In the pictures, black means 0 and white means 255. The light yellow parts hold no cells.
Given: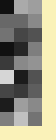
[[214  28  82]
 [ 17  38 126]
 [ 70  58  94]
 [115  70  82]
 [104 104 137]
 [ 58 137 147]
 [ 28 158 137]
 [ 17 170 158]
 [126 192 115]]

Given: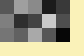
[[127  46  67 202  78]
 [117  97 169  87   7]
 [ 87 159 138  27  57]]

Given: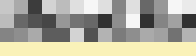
[[188 104  82  70 151 114 104  49 142 246  49 132 161  49]
 [132 142 170  93  93 211  82 179 123 142 170 161 114 179]
 [199 170  60 211 188 223 246 223 132 223 104 151 246 234]]

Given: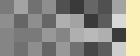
[[142 102 142 102 175 163  58  92 216]
 [133 113 142 102 152 113  70  92 205]
 [133 122 122 152 133 175 185 175  58]
 [122 163 113 142  80  58 102  80 163]]

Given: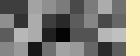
[[143  50 172  62  41  92 134  73 102]
 [ 62  62 163 143 123  73 123 172 112]
 [134 154  23 112 163 154 102  41  92]
 [ 92 183 172  32   4  83  83 183 192]]

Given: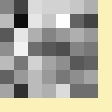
[[187  14 230 199 254  98  67]
 [164  48 187 175 219 110 110]
 [132  67 219 210 210 199 175]
 [187 120 210 164 142  88  98]
 [ 98 153 187 153 120 142 164]
 [ 88 230 175 132 153 175 153]
 [142 242 110  88  78 132 120]]

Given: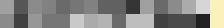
[[139  65 151 118 118 201 171 180 106 190 190  65  74  74  33]
 [160  86 139 129 106 118 129  97  97  53 160 106 139 171 213]]

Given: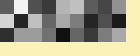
[[211  37 192 102 168 125  37  80  26]
 [ 47 156 156 114  17 102  58 125 168]
 [ 92 243  80  58 180 192  92  70 145]]

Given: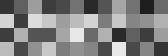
[[211  61 220 199 157 188 211 124 199 133 145 177]
 [188  73 145 199 124 145 133  73 231  73 133  52]
 [ 52  96 157  61  73 114  41  84 166 114  30 105]
 [ 61 177  84  84 166 231 105 177  41  96  61 157]]
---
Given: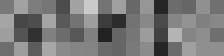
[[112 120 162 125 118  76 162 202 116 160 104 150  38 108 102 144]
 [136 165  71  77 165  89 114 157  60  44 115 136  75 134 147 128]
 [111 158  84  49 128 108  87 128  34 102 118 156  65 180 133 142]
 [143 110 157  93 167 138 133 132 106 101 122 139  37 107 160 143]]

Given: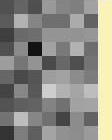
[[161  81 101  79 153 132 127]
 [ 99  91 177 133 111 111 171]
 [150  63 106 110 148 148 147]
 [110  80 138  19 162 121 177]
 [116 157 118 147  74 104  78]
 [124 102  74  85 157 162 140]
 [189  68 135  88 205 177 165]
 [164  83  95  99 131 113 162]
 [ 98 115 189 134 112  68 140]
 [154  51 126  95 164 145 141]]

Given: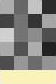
[[ 43 173 103 195]
 [166  67 115  52]
 [ 79 208 116 140]
 [ 34 170  82 173]
 [147  77 151 107]]

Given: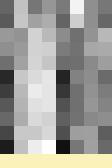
[[119 101 194 118 150 122 243 143]
 [103  90 198 161 173 100 206 143]
 [184 153 147 210 185 140 112 147]
 [170 143 154 210 207 124 114 167]
 [158 111 162 212 197 109 111 138]
 [107  40 199 218 229  36 130 141]
 [124  61 184 235 228  55 112 146]
 [132  88 179 224 228  82 112 150]
 [142 104 172 217 209  96 114 137]
 [ 94  70 200 200 215  79 158 159]
 [105  28 192 237 254  17 119 160]]

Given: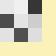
[[ 54 231 240]
 [205  76 228]
 [222 226  80]]

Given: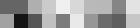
[[227 101 101 175 203 240 216 185 184 133]
 [198 162  20  85 192 124 233 151 107  94]]
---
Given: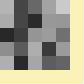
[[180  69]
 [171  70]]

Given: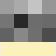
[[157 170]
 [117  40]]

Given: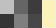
[[192 101]
 [ 53 127]]

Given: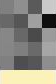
[[128 143]
 [104  86]]

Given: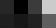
[[39  1]
 [31 23]]

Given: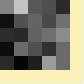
[[131 195]
 [ 16  81]]

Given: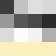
[[ 61 194]
 [152  88]]

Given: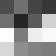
[[ 76 112]
 [112  37]]
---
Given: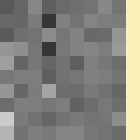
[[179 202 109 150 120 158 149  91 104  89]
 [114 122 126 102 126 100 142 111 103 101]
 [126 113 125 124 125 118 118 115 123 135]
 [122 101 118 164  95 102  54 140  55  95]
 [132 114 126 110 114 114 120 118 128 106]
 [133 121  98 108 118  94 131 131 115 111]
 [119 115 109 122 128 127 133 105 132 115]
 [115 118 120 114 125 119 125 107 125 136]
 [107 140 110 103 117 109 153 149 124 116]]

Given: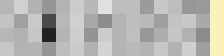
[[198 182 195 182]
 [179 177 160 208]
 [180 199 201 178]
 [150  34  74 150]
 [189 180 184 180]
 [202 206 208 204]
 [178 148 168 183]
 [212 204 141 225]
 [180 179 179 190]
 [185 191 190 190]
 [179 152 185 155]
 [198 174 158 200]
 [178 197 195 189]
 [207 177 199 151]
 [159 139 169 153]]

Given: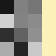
[[172  47 208  23]
 [ 36  98 131 129]
 [201 144 139 118]]

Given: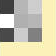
[[ 73 255  63]
 [204 175 182]
 [128 182 205]]

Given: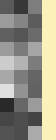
[[ 83  70  41 223 168 204 155  96 155  90]
 [ 77  78 103 147 124 179 123  85 133  56]
 [170  68 155  98 101 124 165 107  92 125]]

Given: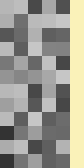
[[ 51 172  51 186 159 184 148 120 186  86 174 182]
 [116 189 118  94 179 189 134 165  94 106 111 189]
 [159  72 157 198  87  72 148 103 198 177 186  73]
 [ 97  95 107  95 193 163 168 193 131  95 189 167]
 [105 179 105 108  71  82 198  71 130 101 198  80]]

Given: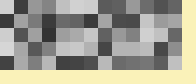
[[ 66 214 206  58 208]
 [170 167  83 162  61]
 [126  88 160 122 151]
 [183 129  51  59 132]
 [ 65 194 158 106 192]
 [ 68 200 170  99 209]
 [ 79 178 198  59 205]
 [185  70  97 165  91]
 [107 180 153  76  96]
 [113 180 129  74 153]
 [118 187 208 197 108]
 [ 93  72 193 155  82]
 [192 142 103 165 100]]
